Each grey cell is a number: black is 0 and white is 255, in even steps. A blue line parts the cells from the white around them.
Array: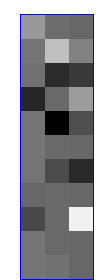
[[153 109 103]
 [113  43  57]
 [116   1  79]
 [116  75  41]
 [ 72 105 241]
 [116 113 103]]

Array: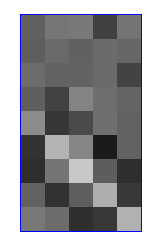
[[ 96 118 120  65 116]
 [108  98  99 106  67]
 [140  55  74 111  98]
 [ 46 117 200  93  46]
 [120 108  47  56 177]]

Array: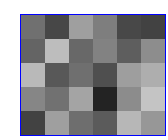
[[112  71 159 126  72  66]
 [185  88 111  79 158 174]
 [ 66 159 110  91 183 151]]

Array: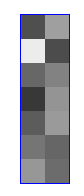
[[ 79 159]
 [103 130]
 [ 92 154]
 [151 108]]

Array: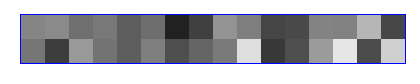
[[133 138 111 120  93 110  33  64 147 126  69  73 131 129 182  71]]

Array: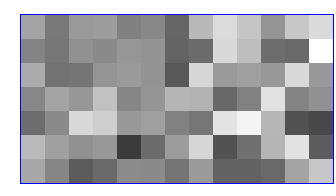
[[163 120 154 157 128 136 101 185 219 197 148 199 218]
 [171 114 117 149 154 147  88 215 154 160 152 217 153]
 [109 138 216 206 153 159 129 118 227 244 182  81  72]
 [168 134  92 105 139 138 116 154  98  98 105 164 199]]
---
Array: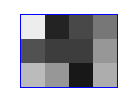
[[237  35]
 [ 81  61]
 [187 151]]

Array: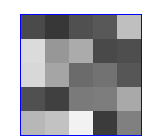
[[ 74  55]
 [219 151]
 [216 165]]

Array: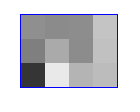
[[143 139]
 [127 170]
 [ 53 233]]

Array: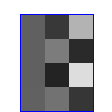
[[ 96  56]
 [ 96 124]
 [ 96  35]]

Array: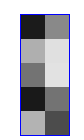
[[ 27 137]
 [175 224]
 [115 226]]

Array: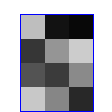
[[190  18]
 [ 54 149]
 [ 83  59]]

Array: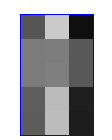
[[ 85 202]
 [124 125]
 [123 127]]

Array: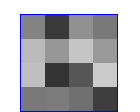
[[131  57]
 [186 150]
 [191  51]]
